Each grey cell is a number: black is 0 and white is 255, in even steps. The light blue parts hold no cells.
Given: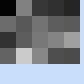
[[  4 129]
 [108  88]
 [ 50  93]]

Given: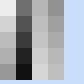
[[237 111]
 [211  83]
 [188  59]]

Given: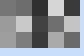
[[118 109]
 [155 201]
 [158 125]]

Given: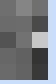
[[111 133]
 [107 108]
 [ 83 114]]

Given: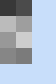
[[ 56  75]
 [187 158]
 [152 205]]

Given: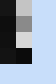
[[ 21 196]
 [ 14 138]
 [ 16 215]]
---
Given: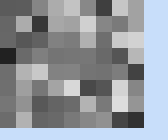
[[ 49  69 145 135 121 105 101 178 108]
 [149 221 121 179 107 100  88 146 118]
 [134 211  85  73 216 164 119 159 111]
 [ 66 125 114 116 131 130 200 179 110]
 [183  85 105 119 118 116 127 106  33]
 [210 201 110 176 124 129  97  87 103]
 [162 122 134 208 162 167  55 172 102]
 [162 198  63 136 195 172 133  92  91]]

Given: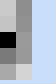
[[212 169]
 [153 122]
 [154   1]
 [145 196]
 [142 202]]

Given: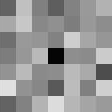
[[154 165 182 220 179 130  99]
 [207 128 188  89 135 146 223]
 [ 77 170 186 141 138 186 147]
 [203 139 142   5 185 151 125]
 [150 166 206 130 149 153 111]
 [141 152 125 144 136 199 168]
 [178 153 130  94 128 192  99]]

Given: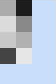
[[230  68]
 [177 200]
 [137 219]
 [ 28 171]]

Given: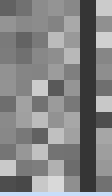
[[113  53 143 217 200  72  77]
 [152  53 108 177 126 122 201]
 [158  53 114 115 193 151 117]
 [166  53 161 192  97 120 136]
 [ 78  53 167 146 188 160 138]
 [200  53 120 155 114 162 110]
 [111  53 149  89 204 132 147]
 [142  53 127 156 132 133 146]
 [134  53 184 142 136 112 124]
 [208  53 153 187 121  99 122]
 [144  53 169 131 140 137 148]
 [203  53 136 148 140 113  98]]

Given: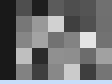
[[117  62 203 136  63 130  25]
 [161 108 142 144  43 191  25]
 [114 228 131 114 163 134  25]
 [111  80  63 209 153 119  25]
 [112  84  78  91  30  78  25]]

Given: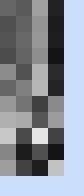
[[193  30  66 157]
 [ 20  80  28 133]
 [ 66 227  75 200]
 [156  86 170 175]
 [138  65 117 151]
 [ 37 181 128 102]
 [ 43 179  83 139]
 [ 20 142 100  76]
 [ 31 150 105  85]
 [ 28 148  99  81]
 [ 34 160  91 103]]

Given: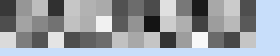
[[197  71 106 248 157  51 197 168 193 108  96  77 228  84 125 218]
 [ 89 185 157  66 175 205  20 147  90 241 175 193 114 135 163  78]
 [ 78 203 168  26 120 224  75 108  81 170 178 198  48 189 150  56]]

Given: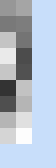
[[253 213]
 [224 181]
 [181  79]
 [194  51]
 [ 81 198]
 [ 76 234]
 [116 196]
 [125 121]
 [165 151]]
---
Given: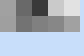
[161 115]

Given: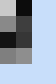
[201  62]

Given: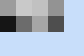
[156 108]

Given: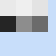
[233 141]

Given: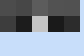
[76 28]

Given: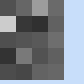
[81 55 89 96]

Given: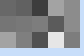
[104 120  81]
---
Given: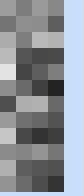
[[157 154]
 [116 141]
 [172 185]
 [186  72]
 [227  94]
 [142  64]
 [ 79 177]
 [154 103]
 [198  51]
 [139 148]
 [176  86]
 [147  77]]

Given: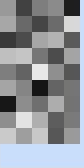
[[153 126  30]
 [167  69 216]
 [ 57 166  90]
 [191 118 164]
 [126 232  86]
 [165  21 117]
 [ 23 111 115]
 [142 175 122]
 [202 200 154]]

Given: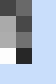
[[ 69]
 [170]
 [173]
 [253]]

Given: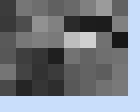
[[ 60 110 105 155]
 [ 57 145  42  28]
 [ 89 127 189 113]
 [ 87  53 115 111]
 [117  50  90  93]
 [ 73  53  88 114]]

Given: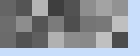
[[101 181  82 163]
 [109  85  78 120]
 [107  95 140 192]]

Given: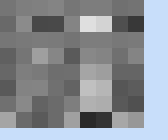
[[117 128 118 125 115]
 [105  72 132 211  56]
 [118 123 116 125 122]
 [ 96 159  90 132 132]
 [103 122 111 158 101]
 [ 89 132  99 182  92]
 [112  99 126 173  80]
 [165  90 160  51 151]]
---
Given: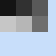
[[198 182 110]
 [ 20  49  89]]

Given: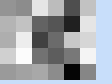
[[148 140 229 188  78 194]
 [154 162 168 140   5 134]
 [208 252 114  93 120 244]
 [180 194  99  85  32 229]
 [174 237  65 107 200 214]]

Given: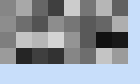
[[126 196 182 212 148  89  17  24]
 [134 168 102  63 204 118 182  96]
 [141 110  83 141 118  89 102 174]
 [155  37  63  50 134 110 196 155]]

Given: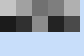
[[ 27  48 140  35  74]
 [196 161 113 126 176]]

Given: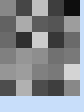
[[106  47 204  55 106]
 [136  70 191  62  14]
 [128 150 142 113 121]
 [150 157 128 121 212]
 [ 98 171  92  85 157]
 [ 77 177  77  62 136]]

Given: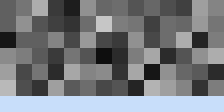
[[ 96 117 173  58  29 145 103 109  84 103  78  64 159 132]
 [159  72 117  43 167 132 139  51 167  22 145 103  90  43]
 [ 22  96  96 132  72 153  72  58 145  72 109 173  36 125]
 [139 125  90  58 117  84  14  43 125 167  43  84 145 173]
 [ 96 145  84  64  51 109 198 125 117  64 109 103 153 117]
 [185  78  51 159  90 109  72  84  36 179 159 132  51 125]]

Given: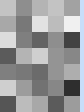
[[168 120 226 188 240]
 [ 91 180 207 148 135]
 [195 142 180 195 162]
 [ 85 188 168  91 156]
 [207 156 114 135  46]
 [127 120 107 148 174]
 [220 127  99 142  66]]

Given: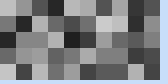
[[197  68 184 112 157  68  90  90 178  68]
 [120  39 178 105  75 112 203 191  47 141]
 [105 149 157  98 120 171 127 127  61  75]
 [ 39 134 134 178  31  61 157 105  90 127]
 [191 149  83  39 184 171  83 165  54  83]]
